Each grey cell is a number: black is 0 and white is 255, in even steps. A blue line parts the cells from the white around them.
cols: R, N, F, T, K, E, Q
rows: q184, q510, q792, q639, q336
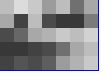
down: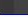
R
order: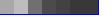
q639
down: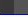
N
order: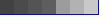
q336
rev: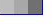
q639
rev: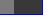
q510
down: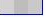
Q

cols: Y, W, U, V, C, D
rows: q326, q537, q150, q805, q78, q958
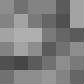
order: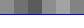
q805
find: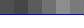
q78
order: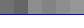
q958

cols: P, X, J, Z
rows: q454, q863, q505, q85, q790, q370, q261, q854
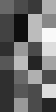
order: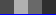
q370
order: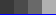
q454

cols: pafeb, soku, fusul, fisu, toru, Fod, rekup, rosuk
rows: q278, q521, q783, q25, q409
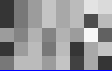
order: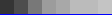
q521
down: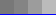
soku
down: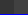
Fod
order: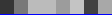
q409

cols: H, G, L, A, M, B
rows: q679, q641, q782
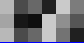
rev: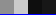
q641
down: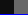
L
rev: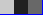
q679
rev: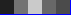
q782
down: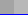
H
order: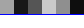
q641
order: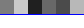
q679

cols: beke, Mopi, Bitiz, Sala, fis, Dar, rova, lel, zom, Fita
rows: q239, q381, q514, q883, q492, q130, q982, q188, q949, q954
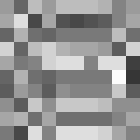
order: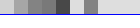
q954
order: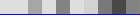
q954

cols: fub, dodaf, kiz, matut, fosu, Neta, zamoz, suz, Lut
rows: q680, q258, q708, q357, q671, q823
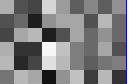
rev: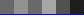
q708
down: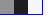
matut
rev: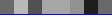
q258
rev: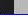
q708
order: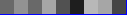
q708

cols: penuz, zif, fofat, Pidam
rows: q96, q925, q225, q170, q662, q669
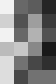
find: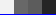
q96
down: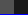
Pidam
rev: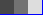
q662
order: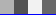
q225

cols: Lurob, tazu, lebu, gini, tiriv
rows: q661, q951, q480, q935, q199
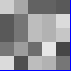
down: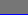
tazu
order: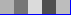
q199
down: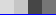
tiriv
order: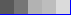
q951
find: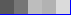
q951

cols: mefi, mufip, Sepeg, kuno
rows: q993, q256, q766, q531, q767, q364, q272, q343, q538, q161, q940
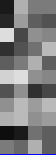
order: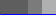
q767
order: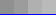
q538
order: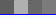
q940
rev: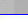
q538
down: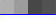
mufip
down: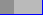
mufip

